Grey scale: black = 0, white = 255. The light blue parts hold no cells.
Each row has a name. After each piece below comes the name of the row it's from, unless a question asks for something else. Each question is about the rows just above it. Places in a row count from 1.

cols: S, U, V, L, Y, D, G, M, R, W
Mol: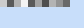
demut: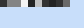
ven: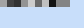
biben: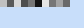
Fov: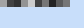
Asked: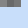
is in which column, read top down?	W
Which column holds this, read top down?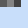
U
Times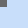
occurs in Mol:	1

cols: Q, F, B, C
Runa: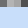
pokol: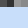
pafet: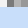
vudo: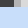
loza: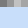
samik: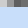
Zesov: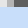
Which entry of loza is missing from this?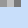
[165]
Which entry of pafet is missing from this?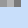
[242]
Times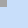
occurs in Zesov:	0
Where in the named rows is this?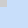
samik, 1

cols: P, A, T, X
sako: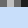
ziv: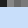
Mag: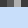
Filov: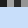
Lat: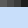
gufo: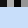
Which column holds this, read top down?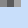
A
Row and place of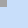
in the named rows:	Filov, 2
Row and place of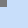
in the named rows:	ziv, 4
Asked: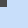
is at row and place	Lat, 2
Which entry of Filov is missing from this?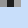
[44]

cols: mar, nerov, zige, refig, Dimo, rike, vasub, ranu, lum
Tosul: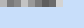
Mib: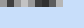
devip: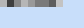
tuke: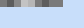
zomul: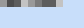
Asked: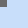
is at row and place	Tosul, 8
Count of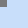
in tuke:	4
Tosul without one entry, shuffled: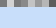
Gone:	[107]
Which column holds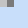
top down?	lum
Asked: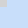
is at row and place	Tosul, 9
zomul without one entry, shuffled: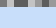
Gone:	[77]

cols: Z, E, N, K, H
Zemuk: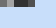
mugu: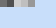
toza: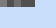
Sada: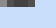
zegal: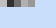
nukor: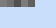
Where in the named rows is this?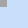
Zemuk, 2
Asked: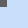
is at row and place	nukor, 5
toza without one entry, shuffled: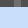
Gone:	[124]
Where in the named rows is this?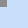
Sada, 1
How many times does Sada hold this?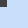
2

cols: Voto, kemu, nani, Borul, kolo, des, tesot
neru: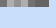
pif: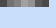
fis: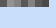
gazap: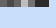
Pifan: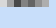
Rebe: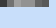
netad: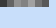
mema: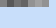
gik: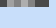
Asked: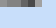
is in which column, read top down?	nani
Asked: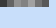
netad
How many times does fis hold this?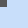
3

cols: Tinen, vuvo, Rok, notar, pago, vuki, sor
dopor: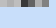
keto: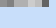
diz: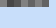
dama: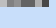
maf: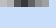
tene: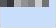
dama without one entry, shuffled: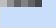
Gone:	[176]
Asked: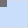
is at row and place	tene, 7
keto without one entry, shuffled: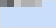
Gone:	[145]
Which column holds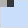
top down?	vuvo
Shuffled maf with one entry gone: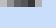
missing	[160]

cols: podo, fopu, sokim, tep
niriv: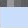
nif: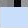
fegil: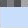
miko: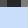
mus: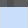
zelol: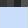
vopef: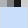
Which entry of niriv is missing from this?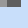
[109]
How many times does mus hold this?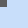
3
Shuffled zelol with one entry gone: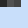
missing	[54]
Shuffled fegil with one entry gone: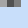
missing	[94]
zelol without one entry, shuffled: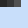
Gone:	[67]

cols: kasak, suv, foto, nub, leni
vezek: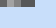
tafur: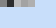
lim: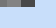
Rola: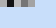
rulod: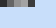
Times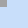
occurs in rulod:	1
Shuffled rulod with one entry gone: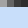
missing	[147]

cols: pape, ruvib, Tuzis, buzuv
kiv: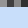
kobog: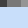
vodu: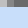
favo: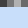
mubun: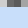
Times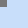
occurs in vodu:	0
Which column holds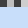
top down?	pape
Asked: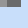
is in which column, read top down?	buzuv

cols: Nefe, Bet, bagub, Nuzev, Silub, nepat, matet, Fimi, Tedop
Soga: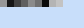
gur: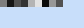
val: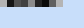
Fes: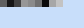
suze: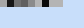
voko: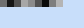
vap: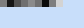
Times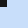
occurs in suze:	1
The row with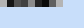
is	val
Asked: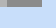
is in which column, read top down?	Silub

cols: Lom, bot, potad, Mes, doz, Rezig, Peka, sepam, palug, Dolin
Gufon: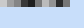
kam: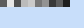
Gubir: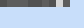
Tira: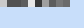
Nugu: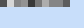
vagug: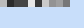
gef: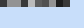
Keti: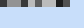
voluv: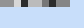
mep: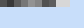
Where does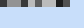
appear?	Keti
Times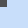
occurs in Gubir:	4
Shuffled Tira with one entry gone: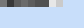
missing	[159]
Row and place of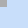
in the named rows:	Nugu, 7
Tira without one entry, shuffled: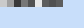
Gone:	[107]

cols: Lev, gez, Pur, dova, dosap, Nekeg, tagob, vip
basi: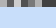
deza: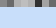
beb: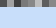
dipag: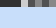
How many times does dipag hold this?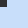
3
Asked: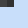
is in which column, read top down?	Pur

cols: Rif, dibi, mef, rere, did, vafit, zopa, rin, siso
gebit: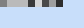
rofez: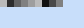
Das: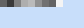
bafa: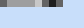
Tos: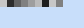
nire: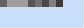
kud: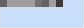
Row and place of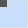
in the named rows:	nire, 5
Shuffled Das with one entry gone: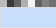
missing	[144]
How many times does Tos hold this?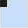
1
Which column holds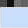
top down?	zopa
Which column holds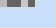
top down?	Rif
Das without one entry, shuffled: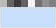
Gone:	[174]

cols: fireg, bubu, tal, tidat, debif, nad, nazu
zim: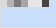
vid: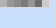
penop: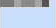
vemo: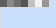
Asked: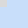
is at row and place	zim, 1
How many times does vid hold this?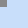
1
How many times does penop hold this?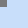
2
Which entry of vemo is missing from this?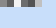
[150]
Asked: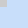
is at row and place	vid, 7
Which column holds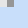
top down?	debif

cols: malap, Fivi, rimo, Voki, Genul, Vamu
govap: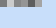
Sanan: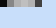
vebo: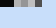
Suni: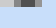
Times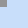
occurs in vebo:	1
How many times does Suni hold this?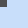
2
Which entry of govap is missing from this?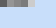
[164]

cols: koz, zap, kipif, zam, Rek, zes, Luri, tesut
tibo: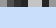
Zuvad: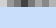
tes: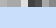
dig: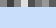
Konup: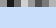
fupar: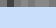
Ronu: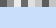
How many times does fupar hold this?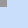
0
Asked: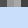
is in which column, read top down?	zap

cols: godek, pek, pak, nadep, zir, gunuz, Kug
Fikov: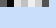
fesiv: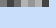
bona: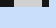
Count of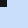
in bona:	3
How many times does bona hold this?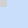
4
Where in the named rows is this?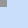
fesiv, 5
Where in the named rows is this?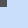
Fikov, 7
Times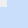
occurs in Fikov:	1
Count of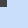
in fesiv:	2
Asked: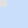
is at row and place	Fikov, 3

